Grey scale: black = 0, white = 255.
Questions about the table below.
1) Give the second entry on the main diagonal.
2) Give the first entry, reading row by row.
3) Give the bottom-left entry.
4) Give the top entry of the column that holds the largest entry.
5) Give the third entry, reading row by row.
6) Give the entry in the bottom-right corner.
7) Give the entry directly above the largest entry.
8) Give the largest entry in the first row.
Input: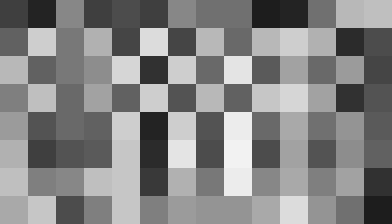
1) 206
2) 63
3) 169
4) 112
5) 135
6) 29
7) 236
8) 191

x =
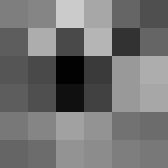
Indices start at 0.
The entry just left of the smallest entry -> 73
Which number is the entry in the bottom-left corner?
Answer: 101
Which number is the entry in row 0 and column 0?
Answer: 126
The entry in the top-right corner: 79
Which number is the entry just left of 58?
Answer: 2
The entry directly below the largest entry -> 73
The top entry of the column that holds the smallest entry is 203
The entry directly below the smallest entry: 16
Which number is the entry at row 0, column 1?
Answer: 133
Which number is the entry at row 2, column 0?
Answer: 85
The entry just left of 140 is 147

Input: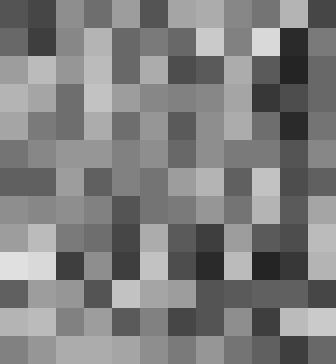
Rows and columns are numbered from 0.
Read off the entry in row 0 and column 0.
84
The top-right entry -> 70
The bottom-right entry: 104
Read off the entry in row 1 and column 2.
135
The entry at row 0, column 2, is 142
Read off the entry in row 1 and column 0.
104
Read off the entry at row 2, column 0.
157
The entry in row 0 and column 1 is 70
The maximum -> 224
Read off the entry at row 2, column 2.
150
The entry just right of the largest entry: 217
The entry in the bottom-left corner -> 129

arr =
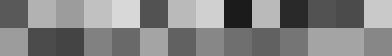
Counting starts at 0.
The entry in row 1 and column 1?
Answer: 75
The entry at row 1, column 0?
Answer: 156
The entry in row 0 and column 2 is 156
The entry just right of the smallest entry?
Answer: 186
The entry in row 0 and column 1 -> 178
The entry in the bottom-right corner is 135
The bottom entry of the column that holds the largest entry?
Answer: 105

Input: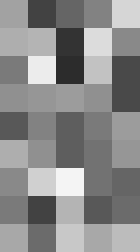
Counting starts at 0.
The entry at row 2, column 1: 236
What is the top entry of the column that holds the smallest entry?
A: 101
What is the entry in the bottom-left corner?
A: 168
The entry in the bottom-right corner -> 188
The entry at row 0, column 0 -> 162
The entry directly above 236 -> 180
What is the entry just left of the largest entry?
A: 208
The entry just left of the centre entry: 130
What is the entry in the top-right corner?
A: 214
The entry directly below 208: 66
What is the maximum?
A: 244
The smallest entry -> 44
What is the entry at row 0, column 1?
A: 66

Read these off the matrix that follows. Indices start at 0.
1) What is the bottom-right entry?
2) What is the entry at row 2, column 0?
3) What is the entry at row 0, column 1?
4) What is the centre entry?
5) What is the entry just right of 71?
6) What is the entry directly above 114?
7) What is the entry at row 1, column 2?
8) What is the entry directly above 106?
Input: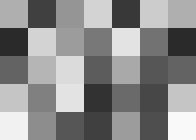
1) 249
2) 99
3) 64
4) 92
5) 197
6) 204
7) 156
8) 169

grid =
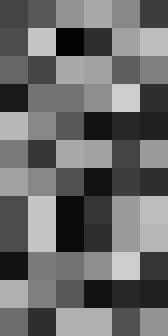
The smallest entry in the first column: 18
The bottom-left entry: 108
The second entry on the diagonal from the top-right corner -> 162
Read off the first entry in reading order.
68
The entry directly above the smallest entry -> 148
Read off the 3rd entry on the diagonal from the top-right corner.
162
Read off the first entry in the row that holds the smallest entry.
75
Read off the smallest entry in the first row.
61
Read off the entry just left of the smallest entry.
197
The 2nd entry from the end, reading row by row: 81
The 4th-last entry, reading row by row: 176
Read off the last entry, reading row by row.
148
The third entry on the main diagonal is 169
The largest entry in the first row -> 169
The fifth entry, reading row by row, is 135

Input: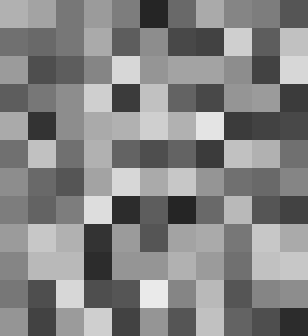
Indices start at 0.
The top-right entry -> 85
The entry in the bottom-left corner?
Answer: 149
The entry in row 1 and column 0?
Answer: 112
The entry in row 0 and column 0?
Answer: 177
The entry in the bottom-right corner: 44
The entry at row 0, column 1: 163
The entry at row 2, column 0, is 155
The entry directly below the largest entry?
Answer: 149
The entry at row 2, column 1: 78
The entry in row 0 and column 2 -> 119
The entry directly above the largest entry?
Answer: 149
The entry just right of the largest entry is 133
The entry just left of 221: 125
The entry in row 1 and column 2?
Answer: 119
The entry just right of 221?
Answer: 44

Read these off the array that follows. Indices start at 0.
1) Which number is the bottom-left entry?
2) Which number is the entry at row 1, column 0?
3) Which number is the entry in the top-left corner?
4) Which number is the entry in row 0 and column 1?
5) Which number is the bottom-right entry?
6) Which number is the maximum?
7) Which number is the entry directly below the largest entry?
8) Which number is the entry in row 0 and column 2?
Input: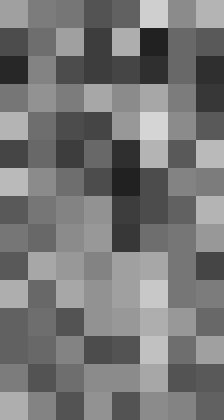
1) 174
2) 76
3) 160
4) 124
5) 97
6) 213
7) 180
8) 118

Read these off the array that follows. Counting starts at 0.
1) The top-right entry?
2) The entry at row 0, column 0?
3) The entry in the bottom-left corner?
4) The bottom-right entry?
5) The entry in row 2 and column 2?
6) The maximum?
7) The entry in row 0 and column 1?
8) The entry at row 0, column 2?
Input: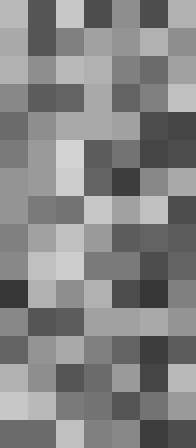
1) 177
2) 185
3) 107
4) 77
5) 185
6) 211
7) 85
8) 199

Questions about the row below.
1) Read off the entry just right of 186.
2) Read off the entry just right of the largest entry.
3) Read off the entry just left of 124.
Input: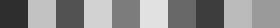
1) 154
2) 104
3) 210

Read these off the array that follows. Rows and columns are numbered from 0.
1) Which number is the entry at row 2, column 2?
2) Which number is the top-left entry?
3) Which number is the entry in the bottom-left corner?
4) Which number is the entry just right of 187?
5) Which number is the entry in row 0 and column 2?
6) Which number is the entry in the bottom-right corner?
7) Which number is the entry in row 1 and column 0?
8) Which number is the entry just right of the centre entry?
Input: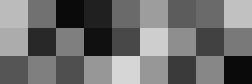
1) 78
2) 187
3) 85
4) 113
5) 10
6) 10
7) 172
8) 206

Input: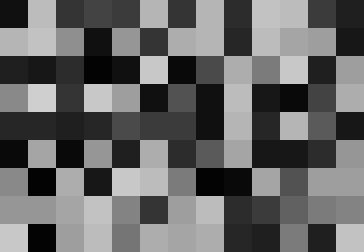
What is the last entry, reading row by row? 194
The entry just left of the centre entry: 59
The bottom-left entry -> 200
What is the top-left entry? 16
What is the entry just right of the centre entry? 16
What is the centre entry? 59
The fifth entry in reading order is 59
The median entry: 97
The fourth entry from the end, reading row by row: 31
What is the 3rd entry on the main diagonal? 44
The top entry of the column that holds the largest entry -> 188
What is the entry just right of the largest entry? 52
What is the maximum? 207
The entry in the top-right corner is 31
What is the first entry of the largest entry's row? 137
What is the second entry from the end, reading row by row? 31
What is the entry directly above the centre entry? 82
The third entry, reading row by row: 52
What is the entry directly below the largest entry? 38
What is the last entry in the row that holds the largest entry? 173
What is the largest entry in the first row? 194
